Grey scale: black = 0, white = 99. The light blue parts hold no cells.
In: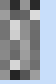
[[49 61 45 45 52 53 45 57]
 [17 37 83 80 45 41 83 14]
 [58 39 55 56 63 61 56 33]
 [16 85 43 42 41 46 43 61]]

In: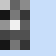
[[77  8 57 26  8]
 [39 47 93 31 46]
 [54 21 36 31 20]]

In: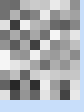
[[44 44 87 44 57 95 95 59 38 87]
 [42 69 23 66 35 61 89 74 15 30]
 [74 41 93 44 67 57 83 39 61 58]
 [79 51 71 65 25 93 64 80 18 39]
 [77 91 66 44 91 65 43 85 92 88]
 [91 55 41 95 53 60 67 79 60 68]
 [83 69 36 69 60 69 57 76 36 26]
 [56 63 52 89 74 54 74 77 86 90]]

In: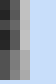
[[18 14 28 14 15 32 32 32]
 [36 34 40 34 34 49 48 51]
 [75 75 73 75 75 67 68 66]]

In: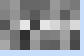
[[53 50 33 56 65]
 [59 57 63 44 45]
 [40 43 89 18 23]
 [40 35 25 64 59]
 [41 48 89 49 38]
 [59 57 83 50 37]
 [51 36 69 63 60]
 [47 54 84 31 28]]

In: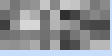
[[59 41 24 44 57]
 [46 48 59 46 56]
 [54 75 83 51 59]
 [57 67 83 49 66]
 [77 41 45 44 42]
 [52 71 70 50 68]
 [78 18 61 31 25]
 [76 26 55 46 30]
 [63 46 30 56 55]
 [47 52 27 41 71]
 [53 47 27 39 71]]

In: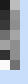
[[10 18 22 43 63 19 97]
 [73 57 55 64 55 55 44]]

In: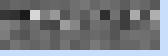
[[36 21 50 48 37]
 [40 19 46 37 45]
 [39 10 36 33 41]
 [36 83 42 41 39]
 [39 49 29 44 42]
 [40 59 27 36 37]
 [39 33 61 42 45]
 [43 43 52 42 36]
 [46 36 32 39 40]
 [40 48 43 41 47]
 [44 18 41 39 42]
 [41 44 33 33 37]
 [36 24 24 42 40]
 [43 66 35 44 40]
 [40 29 40 43 44]
 [34 68 49 41 38]]

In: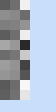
[[36 55 49 36 65 42 61 58 35 37]
 [43 53 50 43 59 46 57 55 42 44]
 [93 42 57 92 16 78 26 33 96 89]]
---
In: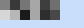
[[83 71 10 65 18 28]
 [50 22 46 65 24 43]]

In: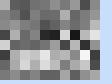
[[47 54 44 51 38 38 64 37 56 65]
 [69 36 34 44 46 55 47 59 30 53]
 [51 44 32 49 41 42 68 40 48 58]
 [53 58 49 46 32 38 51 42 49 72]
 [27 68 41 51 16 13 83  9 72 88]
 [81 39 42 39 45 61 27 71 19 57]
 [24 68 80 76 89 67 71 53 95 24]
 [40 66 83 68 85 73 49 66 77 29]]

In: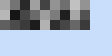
[[37 29 23 11 69 18 27 40 23]
 [65 45 16 62 26 57 43 75 57]
 [71  8 27 41 61 48 12 65 32]]

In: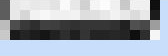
[[78 10 14 11  8 13 18 12 20 14 14 15 14  6 18 95]
 [36 90 92 90 91 88 97 90 81 95 98 93 78 93 93  6]
 [36 90 83 94 96 93 93 94 86 87 90 94 90 85 90 11]
 [73 30 22 18 25 24 21 19 21 21 21 19 13 31 28 61]]

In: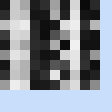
[[60 92 85  9 10 17 70 85 19 54]
 [ 8 79 65 11 18 62 10 83  4 16]
 [17 79 75  8  9 68 13 88  8  7]
 [74 87 91 14  6  9 86 92 18 71]
 [23 84 82 16  5 31 56 87 10  7]
 [10 79 63 17 15 67  5 93  7  7]
 [55 88 82 14  7  9 82 89 17 59]
 [ 8 78 69 17 12 33 28 88 19  6]
 [19 76 69 12 19 89 13 77  8 13]]

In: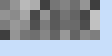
[[24 58 46 43 52 39 59 39 53 49]
 [46 58 72 67 25 46 51 43 58 24]
 [57 54 65 28 58 34 45 39 27 76]
 [48 59 55 31 48 35 42 41 30 75]]
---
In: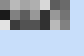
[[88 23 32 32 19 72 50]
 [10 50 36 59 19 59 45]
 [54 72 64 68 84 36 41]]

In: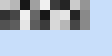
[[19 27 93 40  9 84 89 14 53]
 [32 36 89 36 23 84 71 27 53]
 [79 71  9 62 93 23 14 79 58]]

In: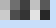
[[79 30 20 88 15]
 [70 43 25 75 34]]

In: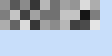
[[58 34 54 21 71 44 63 58 85 67]
 [67 39 85 21 63 54 71 25 29 89]
 [49 76 25 63 44 44 76 76  8 49]]

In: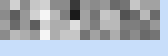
[[54 36 59 81 95 72 49 10 63 45 77 72 32 41 72 41]
 [63 41 59 36 81 67 67 86 63 49 72 72 49 49 45 59]
 [54 72 67 59 95 67 77 77 45 63 49 67 45 54 41 45]
 [59 81 54 77 81 54 54 22 59 54 59 41 45 77 63 63]]

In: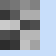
[[17 21 75 63]
 [30 26 71 71]
 [21 34 67 67]
 [42 46 55 50]
 [79 75 26 30]]
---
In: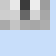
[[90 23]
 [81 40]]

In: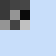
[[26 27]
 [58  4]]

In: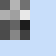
[[70 44]
 [62 90]]

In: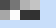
[[46 69]
 [98 20]]

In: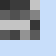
[[23 23]
 [31 38]]

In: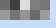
[[24 85]
 [45 58]]

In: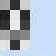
[[18 80]
 [88 16]]
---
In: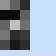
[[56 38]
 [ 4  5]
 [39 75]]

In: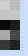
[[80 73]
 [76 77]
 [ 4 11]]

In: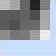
[[73 65]
 [36 35]
 [35 31]]

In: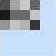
[[31 64]
 [10 41]
 [58 76]]

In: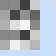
[[52 53]
 [63 27]
 [68 86]]

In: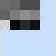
[[42 40]
 [38 48]
 [82  3]]

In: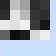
[[14 74]
 [17 88]
 [91 87]]
